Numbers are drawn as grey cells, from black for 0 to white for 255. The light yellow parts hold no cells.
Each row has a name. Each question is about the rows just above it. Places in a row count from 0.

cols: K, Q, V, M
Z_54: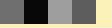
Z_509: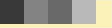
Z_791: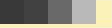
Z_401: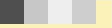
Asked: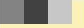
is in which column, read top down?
Q
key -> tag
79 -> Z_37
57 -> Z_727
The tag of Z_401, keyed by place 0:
Z_37
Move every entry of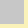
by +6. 205

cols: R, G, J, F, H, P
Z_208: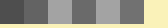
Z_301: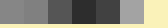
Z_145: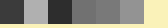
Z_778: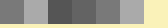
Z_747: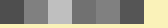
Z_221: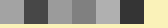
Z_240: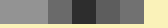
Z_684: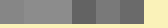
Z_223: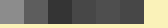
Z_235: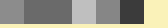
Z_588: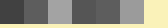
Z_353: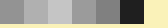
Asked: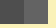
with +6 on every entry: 84,105
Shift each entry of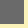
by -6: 100

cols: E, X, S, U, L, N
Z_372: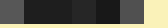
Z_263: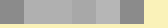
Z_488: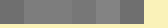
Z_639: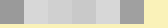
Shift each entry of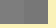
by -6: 119,113
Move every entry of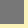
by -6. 113
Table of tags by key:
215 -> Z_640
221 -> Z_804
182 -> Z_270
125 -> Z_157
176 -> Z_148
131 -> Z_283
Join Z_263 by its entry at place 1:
Z_148
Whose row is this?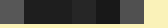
Z_372
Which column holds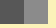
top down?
E
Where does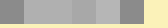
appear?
Z_263

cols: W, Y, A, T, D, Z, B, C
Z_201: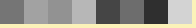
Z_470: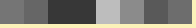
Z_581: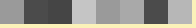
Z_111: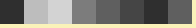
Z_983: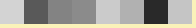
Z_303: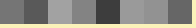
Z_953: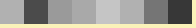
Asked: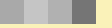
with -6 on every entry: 163,191,171,111
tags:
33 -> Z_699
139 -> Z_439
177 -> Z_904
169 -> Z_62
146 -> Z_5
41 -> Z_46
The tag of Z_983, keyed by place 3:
Z_439
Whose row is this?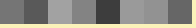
Z_303

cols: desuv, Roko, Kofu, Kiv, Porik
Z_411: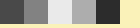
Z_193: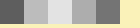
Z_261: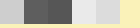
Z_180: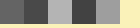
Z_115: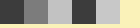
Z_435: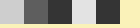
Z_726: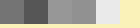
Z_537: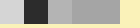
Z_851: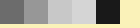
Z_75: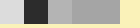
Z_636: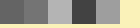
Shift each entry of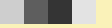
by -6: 200,88,46,221
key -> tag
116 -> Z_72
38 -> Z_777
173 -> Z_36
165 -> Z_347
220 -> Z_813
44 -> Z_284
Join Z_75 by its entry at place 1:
Z_284
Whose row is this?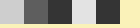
Z_435
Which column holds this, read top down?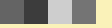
desuv
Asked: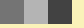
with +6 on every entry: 122,186,72
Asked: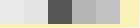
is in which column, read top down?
Kofu
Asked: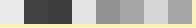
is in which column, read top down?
Kiv

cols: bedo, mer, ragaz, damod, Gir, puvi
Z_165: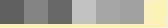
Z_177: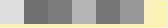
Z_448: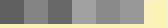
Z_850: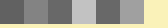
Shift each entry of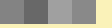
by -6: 125,98,154,131
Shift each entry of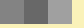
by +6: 137,110,166

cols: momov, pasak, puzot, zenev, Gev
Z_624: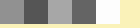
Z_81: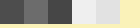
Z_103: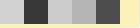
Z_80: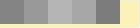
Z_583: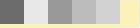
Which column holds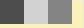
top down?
momov
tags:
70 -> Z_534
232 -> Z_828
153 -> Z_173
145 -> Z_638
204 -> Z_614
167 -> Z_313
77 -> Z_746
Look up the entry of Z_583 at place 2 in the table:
Z_173
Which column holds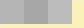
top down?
zenev

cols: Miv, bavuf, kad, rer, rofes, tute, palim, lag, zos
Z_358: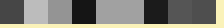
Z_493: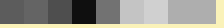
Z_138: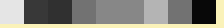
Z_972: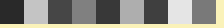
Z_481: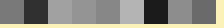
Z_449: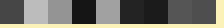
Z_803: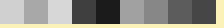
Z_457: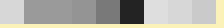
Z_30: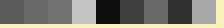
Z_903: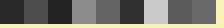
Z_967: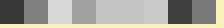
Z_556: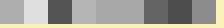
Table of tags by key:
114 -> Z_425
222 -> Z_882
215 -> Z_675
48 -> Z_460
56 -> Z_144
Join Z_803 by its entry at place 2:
Z_675
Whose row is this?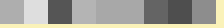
Z_556

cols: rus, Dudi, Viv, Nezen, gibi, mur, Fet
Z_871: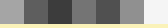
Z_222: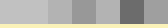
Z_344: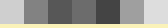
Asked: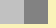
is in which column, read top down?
Dudi
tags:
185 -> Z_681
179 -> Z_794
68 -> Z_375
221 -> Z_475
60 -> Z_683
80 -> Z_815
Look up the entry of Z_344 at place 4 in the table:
Z_375

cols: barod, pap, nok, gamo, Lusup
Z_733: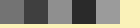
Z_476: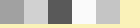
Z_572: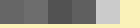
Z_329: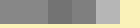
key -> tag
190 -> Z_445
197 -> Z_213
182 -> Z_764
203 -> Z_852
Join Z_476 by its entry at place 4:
Z_213
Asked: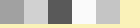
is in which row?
Z_476
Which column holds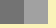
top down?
barod

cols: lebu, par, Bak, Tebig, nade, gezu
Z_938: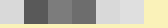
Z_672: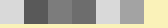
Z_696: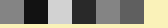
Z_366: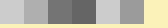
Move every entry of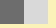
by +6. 115,223
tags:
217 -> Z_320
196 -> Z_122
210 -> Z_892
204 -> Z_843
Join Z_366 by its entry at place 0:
Z_843
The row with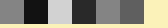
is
Z_696
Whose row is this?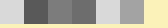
Z_672
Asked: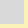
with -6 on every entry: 211
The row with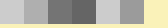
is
Z_366
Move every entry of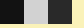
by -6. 12,204,35

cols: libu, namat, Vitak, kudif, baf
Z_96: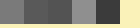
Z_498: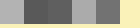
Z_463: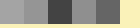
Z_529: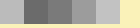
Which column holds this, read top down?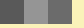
namat
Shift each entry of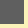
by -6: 89
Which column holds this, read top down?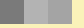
libu
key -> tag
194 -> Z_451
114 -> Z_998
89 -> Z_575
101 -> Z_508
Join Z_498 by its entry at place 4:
Z_998
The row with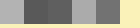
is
Z_498
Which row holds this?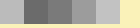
Z_529
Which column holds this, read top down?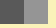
namat

